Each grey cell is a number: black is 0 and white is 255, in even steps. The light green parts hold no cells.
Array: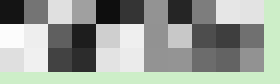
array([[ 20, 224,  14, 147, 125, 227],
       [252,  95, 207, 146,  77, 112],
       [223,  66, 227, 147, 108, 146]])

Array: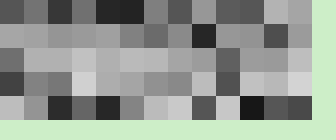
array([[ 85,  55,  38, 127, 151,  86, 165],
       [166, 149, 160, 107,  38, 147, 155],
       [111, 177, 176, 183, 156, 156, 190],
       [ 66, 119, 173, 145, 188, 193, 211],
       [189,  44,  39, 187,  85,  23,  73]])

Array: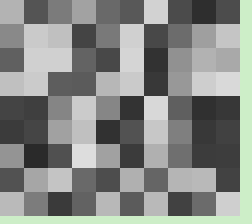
array([[179, 123, 105, 210,  46],
       [137, 192, 121,  72, 159],
       [ 96, 208,  72,  50, 178],
       [192,  93, 183,  56, 206],
       [ 68, 133, 134, 216,  48],
       [ 59, 161,  49, 199,  56],
       [148,  80, 161, 176,  60],
       [ 82, 196,  77, 101, 185],
       [186,  58, 184, 185, 107]])

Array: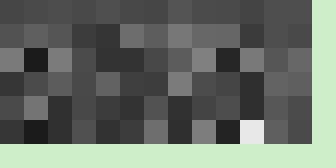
array([[ 70,  77,  79,  70,  75,  68,  78],
       [ 82,  85,  53,  93, 103,  59,  73],
       [122, 123,  51,  72, 128, 121, 103],
       [ 54,  92,  98,  61,  76,  47,  95],
       [ 74,  48,  60,  82,  68,  47,  75],
       [ 54,  48,  50, 110, 125, 232,  74]])

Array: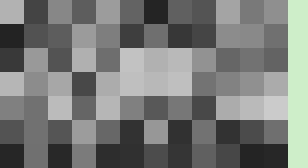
array([[178, 135, 156,  36,  84, 121],
       [ 35,  93, 126, 111,  69, 137],
       [ 57,  83, 110, 177, 146, 114],
       [182, 167, 172, 184, 115, 144],
       [128, 187, 182,  88,  72, 186],
       [ 83,  85, 103, 151, 114,  75],
       [ 38,  40,  45,  76,  96,  36]])

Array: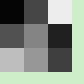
array([[  5, 237],
       [ 81,  32],
       [190,  63]])

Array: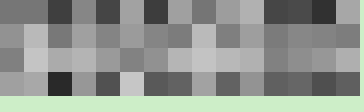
array([[118,  63,  69,  61, 117, 177,  74, 167],
       [146, 120, 132, 133, 186, 158, 135, 125],
       [128, 171, 154, 145, 195, 177, 142, 175],
       [160,  41,  81,  89, 162, 147, 102,  95]])

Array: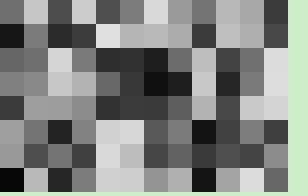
array([[111,  77,  79, 217, 116, 168],
       [ 22,  43, 224, 185,  59, 175],
       [102, 213,  46,  30, 190, 112],
       [128, 199, 104,  16, 200, 122],
       [ 59, 157,  50,  58, 179, 201],
       [159,  35, 209,  89,  19, 125],
       [153, 116, 217,  70,  58,  68],
       [  7,  38, 208, 148,  20, 220]])

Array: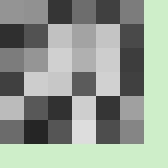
array([[147,  53,  64],
       [ 47, 192, 196],
       [123, 207, 204],
       [ 63, 199, 209],
       [187,  49,  53],
       [107,  85,  77]])
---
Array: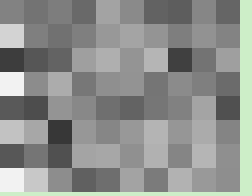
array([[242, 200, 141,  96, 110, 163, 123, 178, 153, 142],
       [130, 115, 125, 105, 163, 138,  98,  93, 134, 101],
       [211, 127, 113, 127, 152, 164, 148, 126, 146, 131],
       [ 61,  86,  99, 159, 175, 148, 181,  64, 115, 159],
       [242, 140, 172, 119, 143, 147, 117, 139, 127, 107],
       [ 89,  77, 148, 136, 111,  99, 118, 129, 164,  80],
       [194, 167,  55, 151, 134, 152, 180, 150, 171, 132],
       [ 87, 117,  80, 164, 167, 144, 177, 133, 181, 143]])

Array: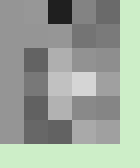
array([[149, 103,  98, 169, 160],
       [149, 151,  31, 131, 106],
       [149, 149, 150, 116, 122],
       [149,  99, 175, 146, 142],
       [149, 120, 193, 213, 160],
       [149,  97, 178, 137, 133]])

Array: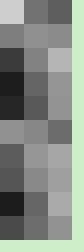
array([[ 74, 109, 146],
       [206, 114,  94],
       [126, 144, 139],
       [ 59, 130, 181],
       [ 29, 101, 149],
       [ 38,  89, 147],
       [145, 135, 108],
       [ 92, 150, 166],
       [ 85, 137, 159],
       [ 28, 102, 170]])

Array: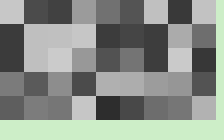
array([[ 94, 124, 118, 198,  45,  72, 109, 118, 178],
       [199,  75,  65, 155, 113,  84, 192,  57, 194],
       [ 59, 191, 192, 198,  60,  69,  61, 171, 110],
       [ 59, 191, 203, 152,  82, 116,  61, 202,  55],
       [123,  90, 141,  75, 176, 173, 156, 150,  83]])

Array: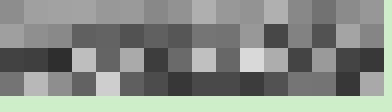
array([[116, 184, 142,  98, 206,  95,  76,  55,  73,  73,  60,  82, 117,
        116,  55, 169],
       [141, 160, 162, 163, 152, 154, 136, 146, 175, 152, 147, 176, 136,
        114, 139, 151],
       [159, 143, 137,  96,  99,  82,  96,  86, 117, 115, 152,  71, 130,
         82, 164, 133],
       [ 66,  63,  46, 190, 100, 170,  61, 106, 192, 103, 217, 173,  68,
        154,  68,  56]])

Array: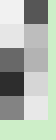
array([[131, 232],
       [241,  86],
       [230, 189],
       [104, 179],
       [ 45, 214]])

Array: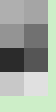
array([[200, 224],
       [175, 165],
       [148, 113],
       [ 43,  85]])

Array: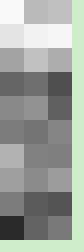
array([[ 42,  99, 121],
       [249, 185, 192],
       [228, 242, 245],
       [163, 193, 173],
       [100, 111,  79],
       [137, 145,  96],
       [124, 116, 133],
       [178, 129, 127],
       [159, 139, 156],
       [124,  90,  84]])
